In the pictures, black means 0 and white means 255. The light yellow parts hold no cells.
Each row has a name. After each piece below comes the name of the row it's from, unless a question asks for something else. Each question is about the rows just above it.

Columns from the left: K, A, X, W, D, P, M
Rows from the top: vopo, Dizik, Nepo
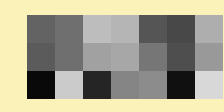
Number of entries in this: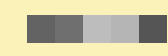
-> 5
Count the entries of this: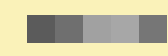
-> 5
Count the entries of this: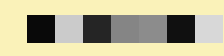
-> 7
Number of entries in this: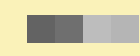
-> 4
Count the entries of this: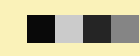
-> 4

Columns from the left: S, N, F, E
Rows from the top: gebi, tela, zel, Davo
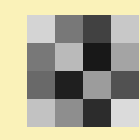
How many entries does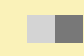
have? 2
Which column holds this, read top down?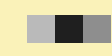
N
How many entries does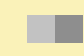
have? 2

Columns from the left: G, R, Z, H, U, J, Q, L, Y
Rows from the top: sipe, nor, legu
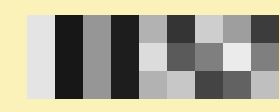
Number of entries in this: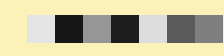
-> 7
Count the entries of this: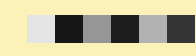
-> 6

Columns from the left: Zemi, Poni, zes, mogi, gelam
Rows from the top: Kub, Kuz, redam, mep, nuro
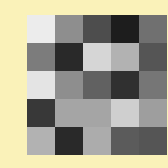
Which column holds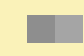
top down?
Poni
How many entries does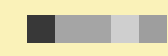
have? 5
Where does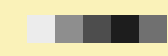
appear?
Kub
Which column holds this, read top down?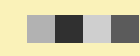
mogi
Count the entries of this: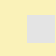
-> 1
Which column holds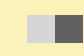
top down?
zes
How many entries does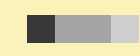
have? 4

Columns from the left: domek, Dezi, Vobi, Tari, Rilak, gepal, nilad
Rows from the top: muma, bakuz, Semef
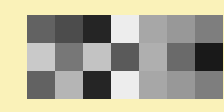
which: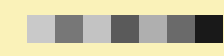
bakuz
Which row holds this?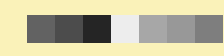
muma

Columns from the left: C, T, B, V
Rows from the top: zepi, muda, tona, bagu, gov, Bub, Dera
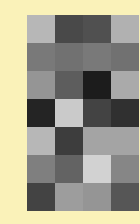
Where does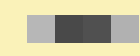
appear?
zepi
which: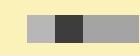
gov
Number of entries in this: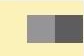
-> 2

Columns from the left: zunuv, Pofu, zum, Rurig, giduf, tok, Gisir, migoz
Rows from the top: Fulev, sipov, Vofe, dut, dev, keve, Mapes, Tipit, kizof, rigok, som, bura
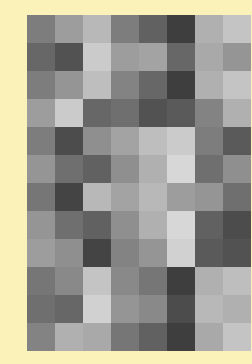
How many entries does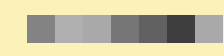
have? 7
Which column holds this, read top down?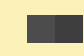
tok
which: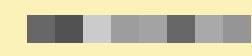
sipov

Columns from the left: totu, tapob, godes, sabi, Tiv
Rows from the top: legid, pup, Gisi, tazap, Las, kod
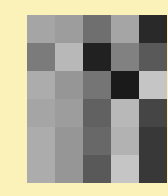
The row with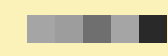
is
legid
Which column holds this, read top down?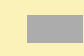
totu
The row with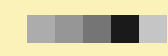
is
Gisi
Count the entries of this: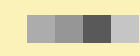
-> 4
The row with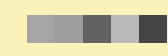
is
tazap

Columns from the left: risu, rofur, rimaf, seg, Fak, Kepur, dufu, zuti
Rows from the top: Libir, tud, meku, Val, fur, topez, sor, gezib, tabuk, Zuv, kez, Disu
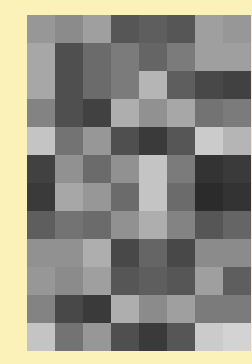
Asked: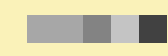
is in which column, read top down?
risu
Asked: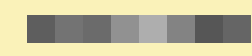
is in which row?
gezib
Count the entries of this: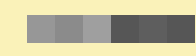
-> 6

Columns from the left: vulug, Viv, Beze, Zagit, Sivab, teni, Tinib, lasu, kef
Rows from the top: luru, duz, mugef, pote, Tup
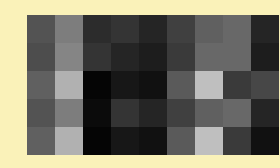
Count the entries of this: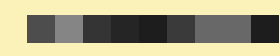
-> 9
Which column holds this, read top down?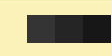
Zagit

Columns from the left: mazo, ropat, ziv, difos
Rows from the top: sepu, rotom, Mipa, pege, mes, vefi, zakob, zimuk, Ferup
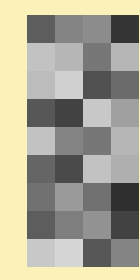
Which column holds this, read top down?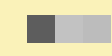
mazo
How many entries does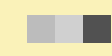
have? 3
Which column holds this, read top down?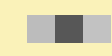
mazo
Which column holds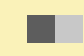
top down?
mazo
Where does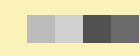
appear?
Mipa
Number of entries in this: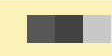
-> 3

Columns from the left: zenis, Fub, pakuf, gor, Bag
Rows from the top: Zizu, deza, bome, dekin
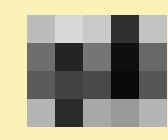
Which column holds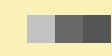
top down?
Bag
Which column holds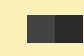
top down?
Fub
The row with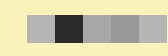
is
dekin

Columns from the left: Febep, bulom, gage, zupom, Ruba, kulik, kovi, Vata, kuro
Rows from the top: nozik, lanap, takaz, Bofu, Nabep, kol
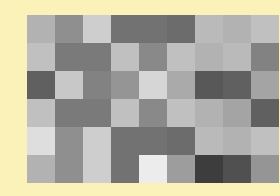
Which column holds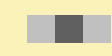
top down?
Febep
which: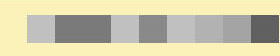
Bofu
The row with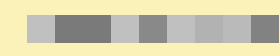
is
lanap
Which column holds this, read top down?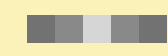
Ruba
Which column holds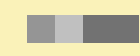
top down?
zupom
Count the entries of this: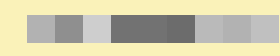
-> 9
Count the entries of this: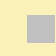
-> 1

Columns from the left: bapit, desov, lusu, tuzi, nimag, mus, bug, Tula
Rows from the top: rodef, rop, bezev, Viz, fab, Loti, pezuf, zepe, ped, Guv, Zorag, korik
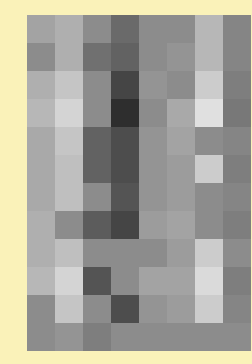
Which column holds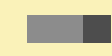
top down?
tuzi
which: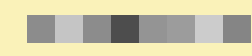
Zorag
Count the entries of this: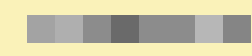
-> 8
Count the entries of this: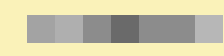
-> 7
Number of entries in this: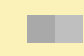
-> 2
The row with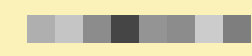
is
bezev
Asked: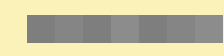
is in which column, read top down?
Tula

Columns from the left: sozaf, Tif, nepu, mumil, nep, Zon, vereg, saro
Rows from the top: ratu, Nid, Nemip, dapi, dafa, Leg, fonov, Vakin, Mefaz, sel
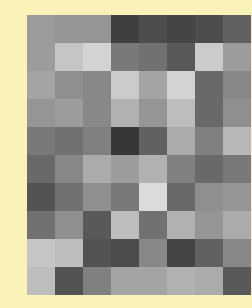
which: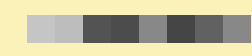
Mefaz
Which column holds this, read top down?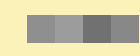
Tif
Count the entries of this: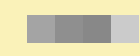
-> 4
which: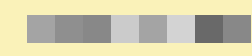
Nemip

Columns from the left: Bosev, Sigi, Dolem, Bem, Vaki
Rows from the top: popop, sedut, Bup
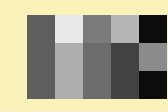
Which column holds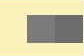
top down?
Dolem
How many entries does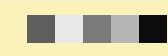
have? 5
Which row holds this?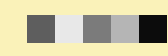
popop
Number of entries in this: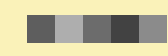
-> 5
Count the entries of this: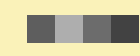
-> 4
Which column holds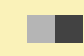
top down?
Bem

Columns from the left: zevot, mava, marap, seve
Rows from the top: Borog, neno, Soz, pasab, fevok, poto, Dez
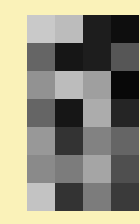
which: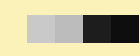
Borog
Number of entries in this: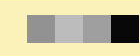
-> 4
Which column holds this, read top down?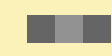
zevot
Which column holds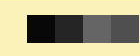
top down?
seve

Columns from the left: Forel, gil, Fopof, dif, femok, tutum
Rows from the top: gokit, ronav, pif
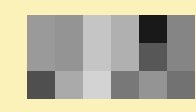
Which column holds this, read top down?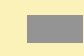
gil
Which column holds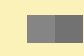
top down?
tutum
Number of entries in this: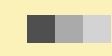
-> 3

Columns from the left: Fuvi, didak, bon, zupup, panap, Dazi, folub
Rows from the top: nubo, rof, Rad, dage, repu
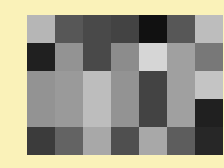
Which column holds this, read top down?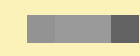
didak
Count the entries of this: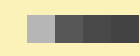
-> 4

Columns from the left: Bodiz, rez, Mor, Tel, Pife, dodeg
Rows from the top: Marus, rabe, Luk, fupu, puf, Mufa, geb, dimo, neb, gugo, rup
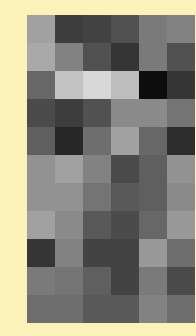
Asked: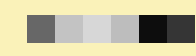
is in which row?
Luk
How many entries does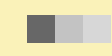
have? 3
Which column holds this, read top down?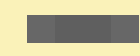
Pife
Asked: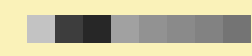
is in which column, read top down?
rez
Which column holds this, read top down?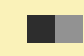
dodeg

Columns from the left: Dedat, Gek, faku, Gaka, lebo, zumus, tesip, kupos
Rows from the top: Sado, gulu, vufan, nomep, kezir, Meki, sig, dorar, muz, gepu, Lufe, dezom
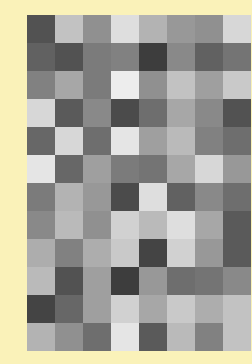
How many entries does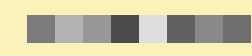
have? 8
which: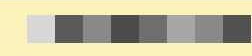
nomep

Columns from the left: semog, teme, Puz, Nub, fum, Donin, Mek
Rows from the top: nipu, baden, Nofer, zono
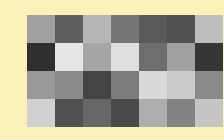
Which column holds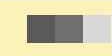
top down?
fum
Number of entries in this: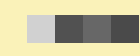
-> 4
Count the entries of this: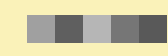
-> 5
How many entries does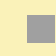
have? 1
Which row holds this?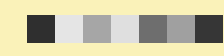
baden
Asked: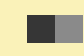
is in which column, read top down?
Mek
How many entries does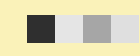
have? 4

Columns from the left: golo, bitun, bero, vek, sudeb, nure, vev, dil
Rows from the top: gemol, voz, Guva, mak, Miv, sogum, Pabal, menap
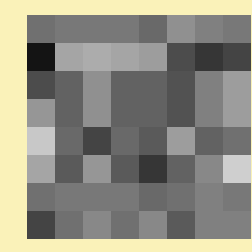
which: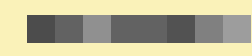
Guva
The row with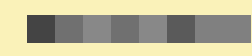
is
menap
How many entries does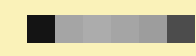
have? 6
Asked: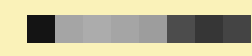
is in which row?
voz
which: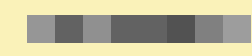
mak
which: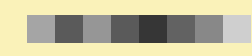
sogum

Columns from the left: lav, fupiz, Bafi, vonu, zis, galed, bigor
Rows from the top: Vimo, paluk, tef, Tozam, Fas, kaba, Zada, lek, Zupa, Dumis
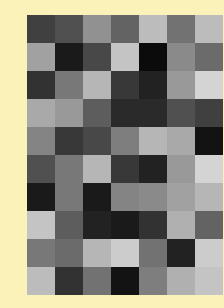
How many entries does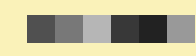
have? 6
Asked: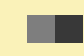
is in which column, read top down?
vonu

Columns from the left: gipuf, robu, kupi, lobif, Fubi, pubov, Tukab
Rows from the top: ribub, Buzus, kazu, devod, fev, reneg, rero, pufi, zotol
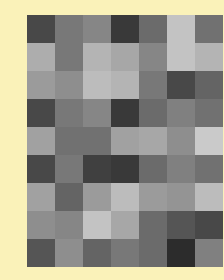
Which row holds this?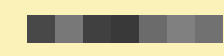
reneg
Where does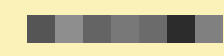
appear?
zotol
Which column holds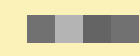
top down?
Tukab

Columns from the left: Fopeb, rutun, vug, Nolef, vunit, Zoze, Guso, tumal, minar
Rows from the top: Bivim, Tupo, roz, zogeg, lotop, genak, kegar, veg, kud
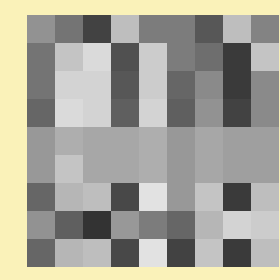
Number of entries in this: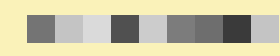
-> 9
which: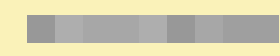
lotop
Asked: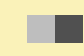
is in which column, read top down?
Nolef
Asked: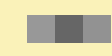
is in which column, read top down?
Fopeb
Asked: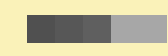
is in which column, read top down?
Nolef
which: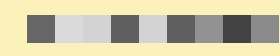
zogeg
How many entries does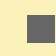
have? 1

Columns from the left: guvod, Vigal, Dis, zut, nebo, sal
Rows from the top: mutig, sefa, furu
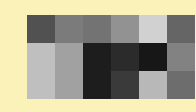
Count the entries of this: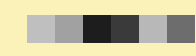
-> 6
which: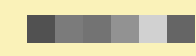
mutig
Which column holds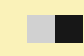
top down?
nebo

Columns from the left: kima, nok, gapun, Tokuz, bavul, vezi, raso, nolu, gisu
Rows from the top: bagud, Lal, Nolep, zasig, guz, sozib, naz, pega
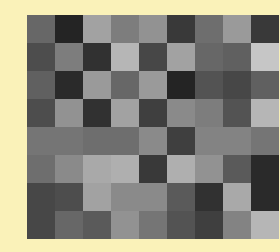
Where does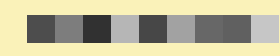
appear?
Lal
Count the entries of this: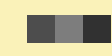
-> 3
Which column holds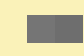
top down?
kima
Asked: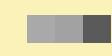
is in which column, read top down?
gapun
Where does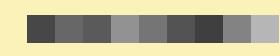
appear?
pega
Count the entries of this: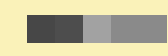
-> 5

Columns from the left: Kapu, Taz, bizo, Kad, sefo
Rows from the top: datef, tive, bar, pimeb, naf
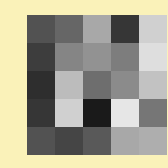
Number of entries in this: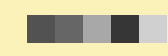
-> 5
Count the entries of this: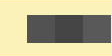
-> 3
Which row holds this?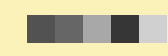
datef
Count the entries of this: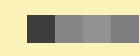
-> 4

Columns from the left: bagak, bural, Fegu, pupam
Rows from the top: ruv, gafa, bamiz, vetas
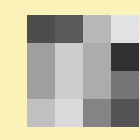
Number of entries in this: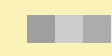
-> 3
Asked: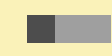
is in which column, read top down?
bagak
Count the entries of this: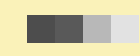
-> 4
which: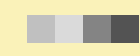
vetas
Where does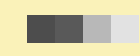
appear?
ruv

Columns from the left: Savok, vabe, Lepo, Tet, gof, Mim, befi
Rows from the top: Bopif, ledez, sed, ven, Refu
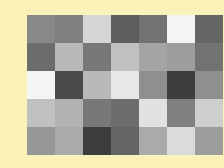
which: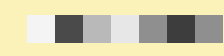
sed
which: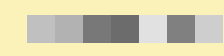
ven

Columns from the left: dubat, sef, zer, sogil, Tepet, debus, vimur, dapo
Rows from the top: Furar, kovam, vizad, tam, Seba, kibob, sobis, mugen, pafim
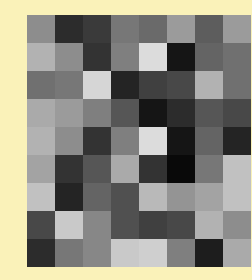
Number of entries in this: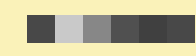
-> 6
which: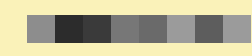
Furar
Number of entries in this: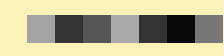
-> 7
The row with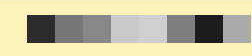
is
pafim

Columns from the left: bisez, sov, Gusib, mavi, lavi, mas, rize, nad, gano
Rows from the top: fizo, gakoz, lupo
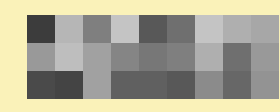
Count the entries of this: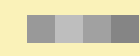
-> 4
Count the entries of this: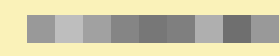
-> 9

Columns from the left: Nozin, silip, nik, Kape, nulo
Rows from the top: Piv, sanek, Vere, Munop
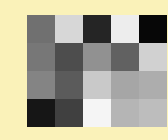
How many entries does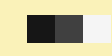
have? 3
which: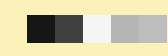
Munop

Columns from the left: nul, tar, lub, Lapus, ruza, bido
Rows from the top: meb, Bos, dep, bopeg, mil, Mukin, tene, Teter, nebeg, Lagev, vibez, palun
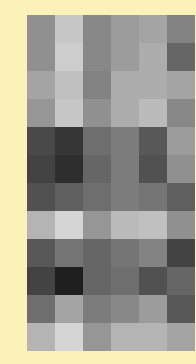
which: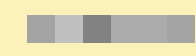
dep
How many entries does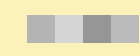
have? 4
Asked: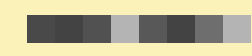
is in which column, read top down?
nul

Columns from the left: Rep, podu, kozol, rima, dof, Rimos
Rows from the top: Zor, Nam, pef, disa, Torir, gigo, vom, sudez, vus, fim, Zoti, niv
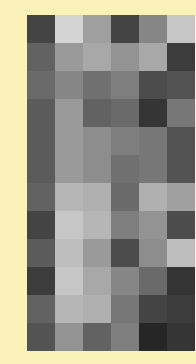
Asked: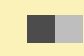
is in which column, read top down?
Rimos
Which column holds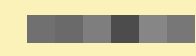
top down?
rima
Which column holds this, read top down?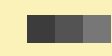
Rimos

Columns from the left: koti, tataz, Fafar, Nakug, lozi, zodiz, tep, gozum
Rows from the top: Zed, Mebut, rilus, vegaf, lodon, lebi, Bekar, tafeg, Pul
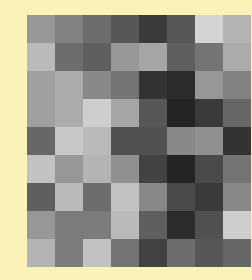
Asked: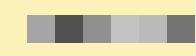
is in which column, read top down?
Nakug
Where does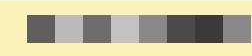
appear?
Bekar
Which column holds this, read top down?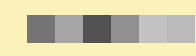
Nakug
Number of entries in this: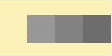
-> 3
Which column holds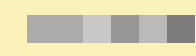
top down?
tataz
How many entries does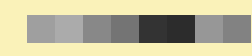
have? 8

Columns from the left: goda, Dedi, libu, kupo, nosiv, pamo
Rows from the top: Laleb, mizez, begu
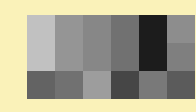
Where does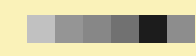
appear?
Laleb
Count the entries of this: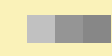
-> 3
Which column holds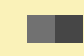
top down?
kupo
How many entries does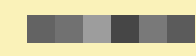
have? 6

